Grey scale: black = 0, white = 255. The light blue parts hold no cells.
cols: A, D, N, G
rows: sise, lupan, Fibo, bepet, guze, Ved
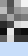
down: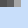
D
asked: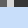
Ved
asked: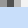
sise
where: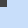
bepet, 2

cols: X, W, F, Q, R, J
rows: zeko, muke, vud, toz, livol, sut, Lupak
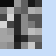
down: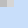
W
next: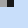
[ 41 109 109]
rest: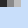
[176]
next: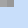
[ 41 138 189]
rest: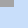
[ 25  41 109 109]
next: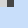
[ 41 138 122]
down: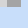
X

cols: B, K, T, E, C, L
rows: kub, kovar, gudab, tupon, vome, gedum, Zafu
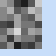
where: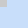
kub, 6
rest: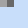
[ 89 176]
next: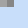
[58 30 89]
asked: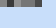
gedum

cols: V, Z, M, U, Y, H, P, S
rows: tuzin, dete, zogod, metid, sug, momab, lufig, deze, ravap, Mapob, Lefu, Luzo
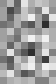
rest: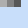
[129 198 186]
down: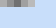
V
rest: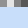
[ 46 145 228 129]
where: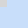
Mapob, 4
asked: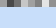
dete
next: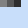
[145 228 129]

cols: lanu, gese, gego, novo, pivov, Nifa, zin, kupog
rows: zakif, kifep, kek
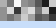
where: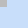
kifep, 4
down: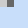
zin
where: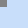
zakif, 5
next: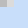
[116 204  28]
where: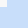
zakif, 3
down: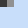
gego

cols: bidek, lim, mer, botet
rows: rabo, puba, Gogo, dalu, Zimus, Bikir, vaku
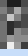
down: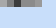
mer
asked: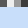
vaku

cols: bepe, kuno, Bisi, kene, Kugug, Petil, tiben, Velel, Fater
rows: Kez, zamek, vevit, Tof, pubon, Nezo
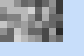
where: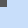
vevit, 6
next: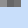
[ 73 103 144]
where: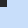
pubon, 9
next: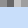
[103 103  73]
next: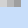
[144  73 129]
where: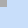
vevit, 7

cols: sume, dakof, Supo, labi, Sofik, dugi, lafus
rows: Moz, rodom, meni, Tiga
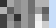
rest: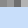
[179]
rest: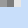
[124]
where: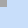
Moz, 2

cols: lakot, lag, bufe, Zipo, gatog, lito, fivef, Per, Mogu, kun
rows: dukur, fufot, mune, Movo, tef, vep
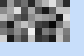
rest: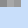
[140  24 223]
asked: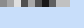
fufot
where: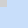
vep, 1

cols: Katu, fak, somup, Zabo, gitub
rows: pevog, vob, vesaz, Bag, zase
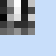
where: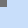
zase, 2
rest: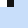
[194]
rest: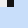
[73]
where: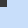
Bag, 1

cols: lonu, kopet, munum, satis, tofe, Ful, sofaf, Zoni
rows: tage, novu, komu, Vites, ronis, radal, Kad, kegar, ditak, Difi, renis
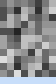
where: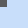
komu, 6
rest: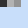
[ 48 147 205]
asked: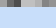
radal
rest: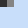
[178 192  63 132]
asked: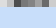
ditak
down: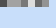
lonu

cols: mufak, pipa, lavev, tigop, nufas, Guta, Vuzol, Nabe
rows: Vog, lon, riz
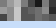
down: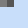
tigop
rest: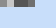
[99 85]
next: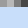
[ 25 124  56]
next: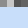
[111 140  40]
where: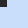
lon, 8
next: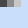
[ 85  85 111]
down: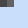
nufas

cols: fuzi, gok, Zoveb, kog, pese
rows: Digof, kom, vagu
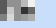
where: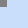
vagu, 1
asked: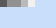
Digof

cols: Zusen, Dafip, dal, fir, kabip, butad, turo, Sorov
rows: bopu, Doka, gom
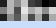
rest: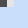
[170 198 141 213]
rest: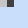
[48  3 17]
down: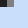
Zusen
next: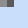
[198  76 170]

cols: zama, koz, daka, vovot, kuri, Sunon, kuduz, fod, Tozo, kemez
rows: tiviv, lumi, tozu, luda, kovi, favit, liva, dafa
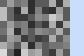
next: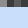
[ 74 173  90]
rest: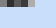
[ 59 173]
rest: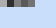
[115 128]
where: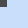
favit, 7
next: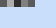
[115 115 128]

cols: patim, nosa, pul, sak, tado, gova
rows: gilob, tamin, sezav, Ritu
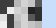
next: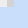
[196  35  47]
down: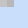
pul
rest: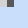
[47]
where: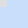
sezav, 1
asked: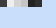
tamin

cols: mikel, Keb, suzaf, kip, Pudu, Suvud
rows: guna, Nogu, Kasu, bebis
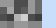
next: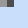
[ 77 152 106]
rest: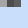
[152 106]
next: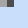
[ 93 152 106]
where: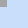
Nogu, 2
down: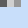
kip

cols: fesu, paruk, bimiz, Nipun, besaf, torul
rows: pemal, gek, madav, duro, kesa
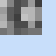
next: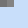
[ 91 103 115]
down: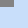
paruk
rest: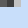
[182 143]
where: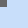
kesa, 4
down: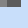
paruk

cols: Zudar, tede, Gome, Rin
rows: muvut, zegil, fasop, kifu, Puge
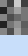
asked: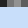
kifu
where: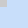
muvut, 3
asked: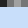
zegil
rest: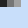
[118]
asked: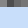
fasop

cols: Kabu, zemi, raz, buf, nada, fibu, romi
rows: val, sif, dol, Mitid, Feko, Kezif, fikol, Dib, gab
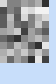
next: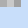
[201 146 201]
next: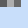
[ 92 130 201]
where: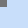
fikol, 2

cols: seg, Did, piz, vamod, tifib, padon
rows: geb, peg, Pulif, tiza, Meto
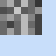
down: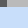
vamod
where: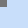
Pulif, 3

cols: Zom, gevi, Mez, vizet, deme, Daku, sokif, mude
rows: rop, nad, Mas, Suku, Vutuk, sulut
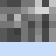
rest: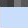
[131  72 144]
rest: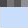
[ 72 144]
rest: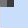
[117]
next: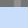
[ 72 117  60]
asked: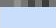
Suku
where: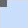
Mas, 4
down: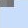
Daku

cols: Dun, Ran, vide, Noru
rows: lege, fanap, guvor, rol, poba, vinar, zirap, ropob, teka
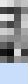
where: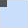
guvor, 3
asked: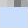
poba

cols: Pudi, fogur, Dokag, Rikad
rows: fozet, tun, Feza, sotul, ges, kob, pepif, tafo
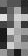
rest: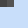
[180  54]
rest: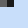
[128]

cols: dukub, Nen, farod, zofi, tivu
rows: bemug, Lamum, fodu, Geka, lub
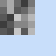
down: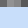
zofi
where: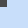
lub, 2

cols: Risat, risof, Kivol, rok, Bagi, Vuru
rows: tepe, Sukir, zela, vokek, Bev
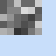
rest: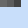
[104]
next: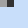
[ 66 119 161]
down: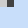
Bagi
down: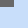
Kivol
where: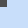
vokek, 4

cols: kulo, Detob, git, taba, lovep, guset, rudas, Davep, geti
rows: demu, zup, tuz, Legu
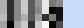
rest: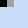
[202  47 202 247   4  77]
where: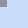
demu, 6
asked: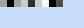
Legu
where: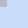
tuz, 1
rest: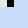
[18]
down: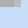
kulo
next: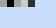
[202 247   4]

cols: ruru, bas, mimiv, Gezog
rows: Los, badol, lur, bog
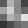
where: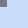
bog, 4
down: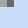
ruru
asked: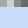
badol
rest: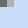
[152 223]
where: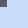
Los, 1

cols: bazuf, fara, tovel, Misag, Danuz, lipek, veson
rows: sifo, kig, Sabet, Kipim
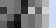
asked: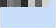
kig
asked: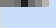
sifo
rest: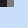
[109 136 180]
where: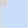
kig, 7
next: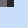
[196  97 210]
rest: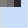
[196  97 210]

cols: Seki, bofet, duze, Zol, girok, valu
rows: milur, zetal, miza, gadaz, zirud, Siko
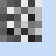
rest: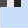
[76]
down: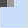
duze
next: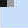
[ 49 143 202]
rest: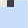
[232]

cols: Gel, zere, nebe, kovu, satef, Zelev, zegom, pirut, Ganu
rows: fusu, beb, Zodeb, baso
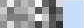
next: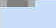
[249 202  87]
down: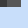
pirut
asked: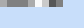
Zodeb
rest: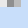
[159 249 100  73 217]
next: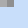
[ 73 159  87]
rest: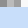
[100  73 217]
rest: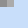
[143  73 159  87  47]

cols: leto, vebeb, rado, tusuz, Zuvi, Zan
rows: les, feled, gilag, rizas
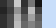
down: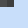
vebeb
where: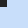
feled, 1
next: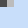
[104 130 104]

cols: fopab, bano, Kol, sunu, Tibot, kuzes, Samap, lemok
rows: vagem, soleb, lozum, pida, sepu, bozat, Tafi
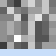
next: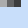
[172 212 144]
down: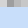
Tibot

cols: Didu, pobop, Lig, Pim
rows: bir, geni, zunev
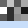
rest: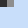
[154]
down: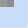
Lig
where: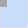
bir, 4

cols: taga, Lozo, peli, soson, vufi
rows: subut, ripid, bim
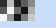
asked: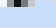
bim
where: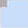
ripid, 5
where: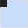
subut, 3
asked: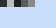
subut

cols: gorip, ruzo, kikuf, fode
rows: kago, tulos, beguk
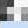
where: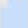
tulos, 3
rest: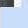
[246]

